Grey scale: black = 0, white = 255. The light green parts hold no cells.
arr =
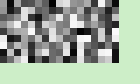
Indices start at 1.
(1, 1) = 158
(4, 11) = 245
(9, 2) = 111
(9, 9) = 145
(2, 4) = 226
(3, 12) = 134
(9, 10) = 23
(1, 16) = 116
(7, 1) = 249
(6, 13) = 251
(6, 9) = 189
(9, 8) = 107
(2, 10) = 162
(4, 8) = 187
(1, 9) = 212
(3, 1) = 90
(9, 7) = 33
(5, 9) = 131
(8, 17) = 17
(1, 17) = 10
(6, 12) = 247
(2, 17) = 100
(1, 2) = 10
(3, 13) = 93
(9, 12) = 227
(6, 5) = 113
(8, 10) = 228
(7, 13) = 115
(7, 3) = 188
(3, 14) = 203
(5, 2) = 139
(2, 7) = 109
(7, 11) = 34
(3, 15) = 80
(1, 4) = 76
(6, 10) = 90

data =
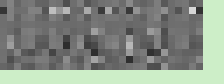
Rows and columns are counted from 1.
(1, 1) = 114
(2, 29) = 51
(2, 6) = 129
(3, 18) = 111
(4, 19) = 103
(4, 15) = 115
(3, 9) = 115
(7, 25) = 105
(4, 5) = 113
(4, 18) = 110
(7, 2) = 157
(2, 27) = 115
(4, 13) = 106
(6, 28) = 94
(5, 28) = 106
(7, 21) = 90
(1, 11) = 110
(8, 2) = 100
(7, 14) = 73
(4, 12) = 109
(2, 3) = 110
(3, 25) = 110
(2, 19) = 57
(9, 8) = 104
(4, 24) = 101
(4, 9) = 108
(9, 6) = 124
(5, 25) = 116
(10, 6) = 111
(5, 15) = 130
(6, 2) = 143
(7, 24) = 79
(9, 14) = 164
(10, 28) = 122
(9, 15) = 131
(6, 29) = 99

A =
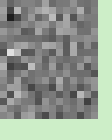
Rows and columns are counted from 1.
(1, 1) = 144
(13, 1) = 124
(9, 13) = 150
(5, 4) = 91
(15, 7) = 147
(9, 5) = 131
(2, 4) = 113
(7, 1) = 101
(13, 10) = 108
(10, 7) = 106
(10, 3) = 86
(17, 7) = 75
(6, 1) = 131
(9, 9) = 116
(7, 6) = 125
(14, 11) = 72
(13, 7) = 108
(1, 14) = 122
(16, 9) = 105
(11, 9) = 121
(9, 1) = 149
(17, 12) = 78
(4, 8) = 123
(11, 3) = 120
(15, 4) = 122
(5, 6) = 164
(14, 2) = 82
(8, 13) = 110
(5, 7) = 123
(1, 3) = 120
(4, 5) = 125
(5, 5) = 99
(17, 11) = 118
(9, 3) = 104
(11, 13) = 110
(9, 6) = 141
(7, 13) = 140

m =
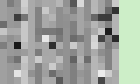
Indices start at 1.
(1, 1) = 160
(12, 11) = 128
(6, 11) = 107
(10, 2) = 153
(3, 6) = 130
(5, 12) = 165
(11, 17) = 169
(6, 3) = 154
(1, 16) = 131
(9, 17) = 180
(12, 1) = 160
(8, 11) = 136
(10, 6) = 130
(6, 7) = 230
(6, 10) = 146
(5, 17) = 180
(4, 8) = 162
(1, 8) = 168
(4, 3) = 150
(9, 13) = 108
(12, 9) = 90
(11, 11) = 128
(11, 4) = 199
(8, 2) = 153
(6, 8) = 168
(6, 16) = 131
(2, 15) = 161
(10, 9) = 160
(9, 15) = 161
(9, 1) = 160
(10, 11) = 128
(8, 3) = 150
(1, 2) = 125
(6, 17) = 41
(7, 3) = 24
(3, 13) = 143

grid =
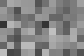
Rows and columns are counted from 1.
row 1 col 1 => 113
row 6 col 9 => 163
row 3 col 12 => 138
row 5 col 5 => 172
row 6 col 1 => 153
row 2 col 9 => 115
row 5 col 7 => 137
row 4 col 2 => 181
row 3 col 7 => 149
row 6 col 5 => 132
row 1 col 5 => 151
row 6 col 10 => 153
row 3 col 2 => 134
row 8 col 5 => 161
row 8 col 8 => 129
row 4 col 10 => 92
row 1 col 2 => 168
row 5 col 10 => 97
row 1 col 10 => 112
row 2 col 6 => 108
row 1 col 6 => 84
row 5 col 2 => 141
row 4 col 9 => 128
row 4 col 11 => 130
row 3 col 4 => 118
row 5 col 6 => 102
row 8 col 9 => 131
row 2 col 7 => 146
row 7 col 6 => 106

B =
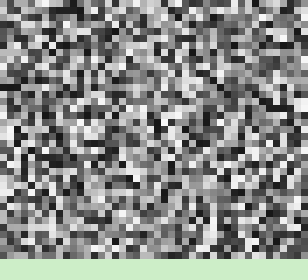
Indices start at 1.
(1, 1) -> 164
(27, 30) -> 217
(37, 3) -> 178
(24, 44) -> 168
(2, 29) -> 177
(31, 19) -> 188
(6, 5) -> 127
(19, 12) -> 174
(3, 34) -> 124
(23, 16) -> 48
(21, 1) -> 113
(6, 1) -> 87
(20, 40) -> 73
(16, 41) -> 29
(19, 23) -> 25
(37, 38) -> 213
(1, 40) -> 218
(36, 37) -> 29
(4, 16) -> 89
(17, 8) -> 45
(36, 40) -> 81
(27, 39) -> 82
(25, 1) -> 106
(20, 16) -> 59
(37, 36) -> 100
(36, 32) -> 45
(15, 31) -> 126
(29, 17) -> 157
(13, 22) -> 160
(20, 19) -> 65
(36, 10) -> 149
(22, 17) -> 32
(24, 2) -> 243
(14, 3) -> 156
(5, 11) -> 195
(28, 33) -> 142
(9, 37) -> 180
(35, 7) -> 131
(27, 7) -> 152
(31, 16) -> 60

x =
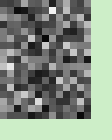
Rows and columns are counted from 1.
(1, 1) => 67
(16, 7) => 18
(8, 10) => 88
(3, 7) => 163
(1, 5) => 93
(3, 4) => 100
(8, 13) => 186
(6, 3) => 79
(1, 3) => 82
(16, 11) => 90
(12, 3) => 86
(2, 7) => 86
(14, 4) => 201
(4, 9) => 123
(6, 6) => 81
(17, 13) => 66
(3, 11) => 130
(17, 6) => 46
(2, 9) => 88
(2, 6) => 70
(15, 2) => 104
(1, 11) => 85
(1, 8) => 31
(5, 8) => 96
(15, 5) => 75
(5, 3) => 97
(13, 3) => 44
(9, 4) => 166
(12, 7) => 98
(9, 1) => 164
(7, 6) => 49
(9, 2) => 81
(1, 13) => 134
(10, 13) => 138
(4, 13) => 187
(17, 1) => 120
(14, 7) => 97

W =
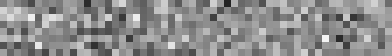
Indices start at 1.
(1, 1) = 129
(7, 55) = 88
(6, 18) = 169
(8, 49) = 126
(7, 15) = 89
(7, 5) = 97
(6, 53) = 211
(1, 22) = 131
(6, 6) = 137
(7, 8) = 143
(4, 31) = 139
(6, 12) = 150
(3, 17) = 113
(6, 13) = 191
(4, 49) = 153
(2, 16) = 85
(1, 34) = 177
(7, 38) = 184
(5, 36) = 136
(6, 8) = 125
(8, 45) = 110
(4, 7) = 208
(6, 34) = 117
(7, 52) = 165
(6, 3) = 201
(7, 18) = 163
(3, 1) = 185
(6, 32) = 193
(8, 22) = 85
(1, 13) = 44
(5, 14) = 69
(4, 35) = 154
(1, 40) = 176
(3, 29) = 156
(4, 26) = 162
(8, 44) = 207
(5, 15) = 90
